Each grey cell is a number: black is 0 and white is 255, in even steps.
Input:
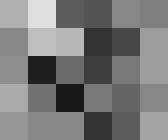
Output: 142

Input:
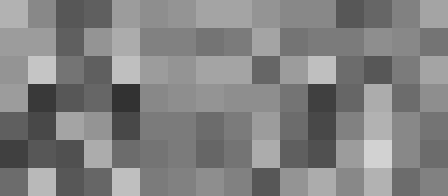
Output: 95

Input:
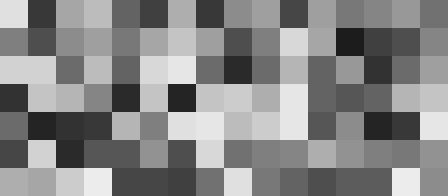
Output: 107

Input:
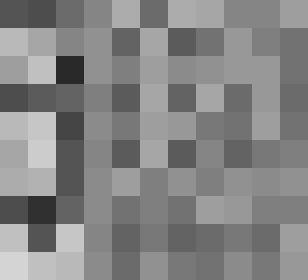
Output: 77

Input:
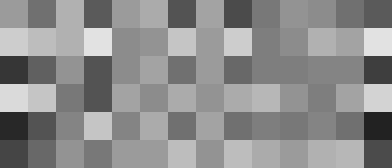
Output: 218

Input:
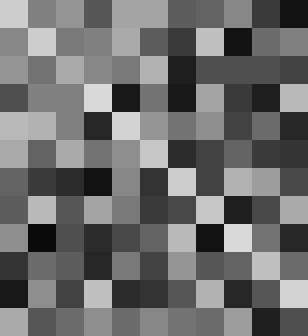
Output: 51
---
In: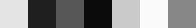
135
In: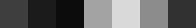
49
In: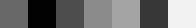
242
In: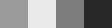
40
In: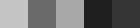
53
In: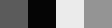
148
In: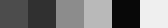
239
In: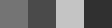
48
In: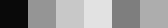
173
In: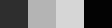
3
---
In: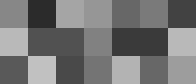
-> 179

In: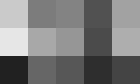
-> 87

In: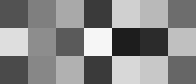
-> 216

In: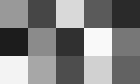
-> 77

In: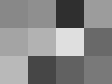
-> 70

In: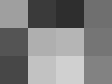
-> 194

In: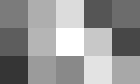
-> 137
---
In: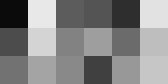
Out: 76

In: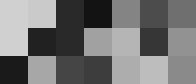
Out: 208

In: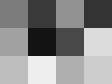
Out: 161

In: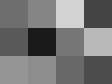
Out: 89

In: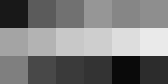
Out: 164

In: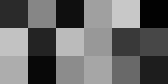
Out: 194

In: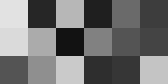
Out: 218
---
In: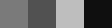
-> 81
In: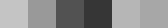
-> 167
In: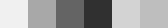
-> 190
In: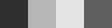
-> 95
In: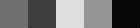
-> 112
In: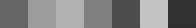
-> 156
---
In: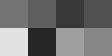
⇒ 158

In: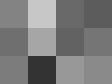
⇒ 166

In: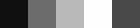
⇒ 185

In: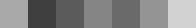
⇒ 169

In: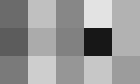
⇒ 206

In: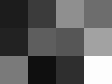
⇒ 162

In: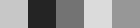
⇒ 199

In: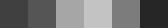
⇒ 166

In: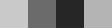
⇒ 180
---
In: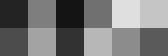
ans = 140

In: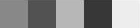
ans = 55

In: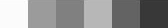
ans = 99

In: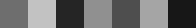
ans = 165

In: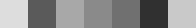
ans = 48

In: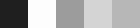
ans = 212

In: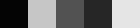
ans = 38
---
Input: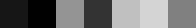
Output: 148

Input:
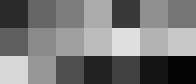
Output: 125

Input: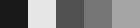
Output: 81

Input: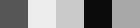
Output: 202

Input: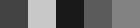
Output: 25

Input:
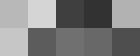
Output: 63

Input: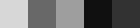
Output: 158

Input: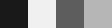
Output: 93
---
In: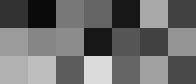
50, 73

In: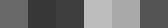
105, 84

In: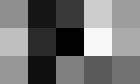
143, 114

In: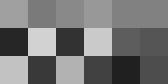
159, 77

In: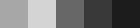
167, 28

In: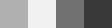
176, 57

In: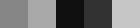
134, 198

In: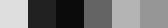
222, 150
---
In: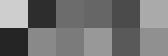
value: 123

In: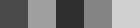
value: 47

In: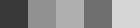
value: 175

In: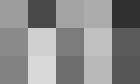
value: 110

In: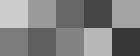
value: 130

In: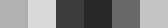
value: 59

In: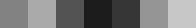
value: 83

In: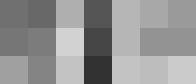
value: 195
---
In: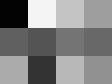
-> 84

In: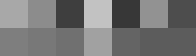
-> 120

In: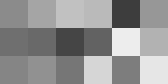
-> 105

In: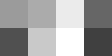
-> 201

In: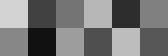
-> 17

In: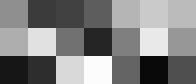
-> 225

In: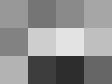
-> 206
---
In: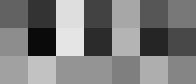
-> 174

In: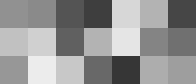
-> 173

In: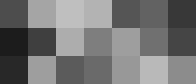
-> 185

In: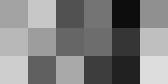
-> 33

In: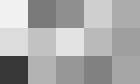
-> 129

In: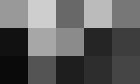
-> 45

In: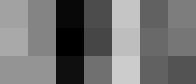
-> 97
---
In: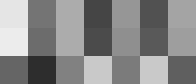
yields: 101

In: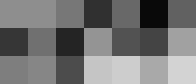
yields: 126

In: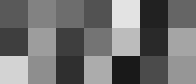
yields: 211

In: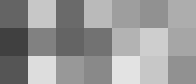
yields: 85

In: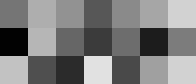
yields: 194

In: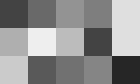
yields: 203
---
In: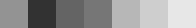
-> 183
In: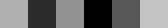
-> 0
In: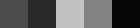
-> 194
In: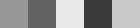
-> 233
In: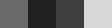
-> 33
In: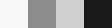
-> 140
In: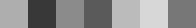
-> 187
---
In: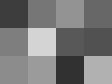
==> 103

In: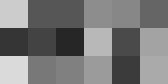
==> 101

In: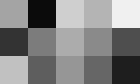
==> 240

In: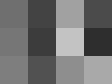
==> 75

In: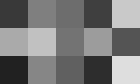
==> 201

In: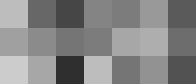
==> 90

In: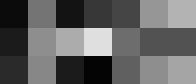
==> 179

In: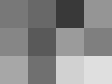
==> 149
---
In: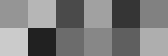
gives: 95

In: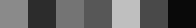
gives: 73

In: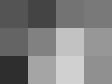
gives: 208

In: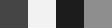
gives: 28

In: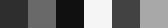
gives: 66

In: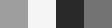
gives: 41

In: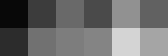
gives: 212

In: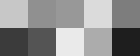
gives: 172
